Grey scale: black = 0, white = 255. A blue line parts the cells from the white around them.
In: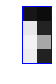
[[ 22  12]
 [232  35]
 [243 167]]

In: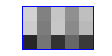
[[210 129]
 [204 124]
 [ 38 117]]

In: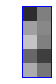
[[ 45 127]
 [160 136]
 [196 128]]

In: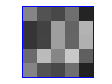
[[133  82]
 [ 53  66]
 [ 53  67]]

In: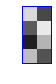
[[217  72]
 [ 91 233]
 [ 32 180]]

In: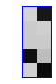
[[212  23]
 [203 207]
 [202 202]]
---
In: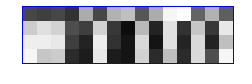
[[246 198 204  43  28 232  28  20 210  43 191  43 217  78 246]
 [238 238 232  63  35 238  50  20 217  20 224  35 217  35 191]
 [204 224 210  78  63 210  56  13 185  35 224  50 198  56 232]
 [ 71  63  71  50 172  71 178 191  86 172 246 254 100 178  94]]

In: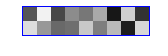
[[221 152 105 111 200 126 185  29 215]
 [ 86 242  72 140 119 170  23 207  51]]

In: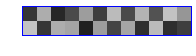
[[195  54 173 165  32 157  68 165  46 187  46  62]
 [ 54 173  39  74 157  62 187  74 179  82 195 150]]

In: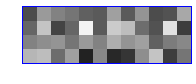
[[182 189 109 160  34 136  40  53 142 196  61 117]
 [130 142 148 117 154 130 174 148 160  96 124 136]
 [102 196  68 102 243  90 203 189 109  82 225  61]
 [ 76 154 130 117  96  90 160  90 148  76  82 168]]

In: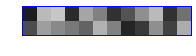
[[ 77 158 137 121  99 178 129  36  57 143  65 172]
 [ 29 186 198  43 165 129  49  83 143 186  49 113]]

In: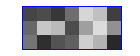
[[117  47  83  96 207 179  40]
 [103 199 186  76 159 220 145]
 [ 69  76  55 110 214 192  63]]
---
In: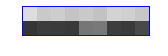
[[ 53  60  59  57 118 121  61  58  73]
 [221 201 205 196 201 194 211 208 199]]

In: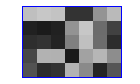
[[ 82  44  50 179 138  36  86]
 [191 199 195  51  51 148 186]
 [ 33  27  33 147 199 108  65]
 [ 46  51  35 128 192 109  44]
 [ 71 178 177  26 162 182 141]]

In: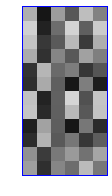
[[158  47 134 109 187 120]
 [175  22 156  87 190 130]
 [209  34 109 211  95 203]
 [195  56  90 185  58 174]
 [172  49 133  88 161 127]
 [ 51 182 106 125  54  85]
 [ 46 170  95  23 126  29]
 [194  35  97 213  81 197]
 [197  42  96 185  88 195]
 [ 31 162  94  22 119  42]
 [ 44 179  89 119  55  93]
 [145  59 121 154 114 165]]

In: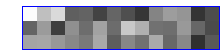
[[164 166 152 136 121 168  93 135 113 171 104 136  48  89]
 [252 191 218  95  99  67 101  79  54 132 157 149  52  77]
 [100 155  62 144 109 162 108 200 176 113 110 153 103  75]]

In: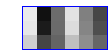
[[207  69 100 191 142 102]
 [235  17 108 226 128  70]
 [231  27 107 220 133  78]]

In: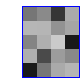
[[ 26 119 170 181]
 [118 138  54 171]
 [182 181 146 165]
 [132 175 202  25]
 [175  74 156 137]]

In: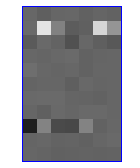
[[102 100  97  98  99  98  99]
 [103  95 102 103  97 101  98]
 [106 228 129  92  96 214 149]
 [ 90 105  99  81 103  95  88]
 [103 101 104 106  98 101 102]
 [110 103 101 103  98 102 102]
 [100 102 102  95 104 101 102]
 [105 106 106 101 100  98 102]
 [102  96 105 102 105 105 102]
 [ 31 131  74  72 131  98 103]
 [101 103  99 100  97 102 105]]
